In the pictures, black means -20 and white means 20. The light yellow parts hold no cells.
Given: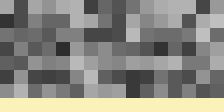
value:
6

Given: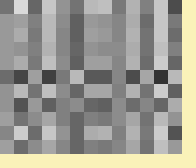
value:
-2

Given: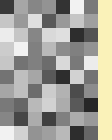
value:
-11

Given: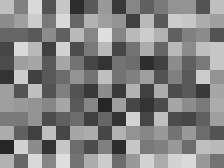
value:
10

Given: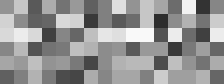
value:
3
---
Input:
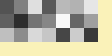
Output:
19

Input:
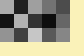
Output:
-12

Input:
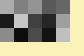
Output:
-10

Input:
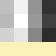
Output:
20

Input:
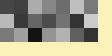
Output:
-2

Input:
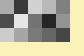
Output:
-2
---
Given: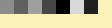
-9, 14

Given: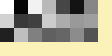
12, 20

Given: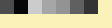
6, 12

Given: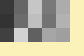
10, 13

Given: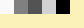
-7, 19

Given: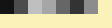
6, 10

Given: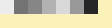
8, 17

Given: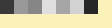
15, 15

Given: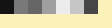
5, 17

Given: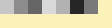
14, 14
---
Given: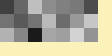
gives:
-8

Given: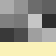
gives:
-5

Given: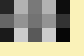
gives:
-18

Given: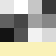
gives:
-11

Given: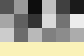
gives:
-16

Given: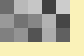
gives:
12

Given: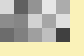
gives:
7
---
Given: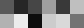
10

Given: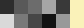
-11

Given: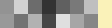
10

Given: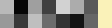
-6

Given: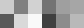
6

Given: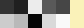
-9

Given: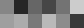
12

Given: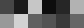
8

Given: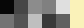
15
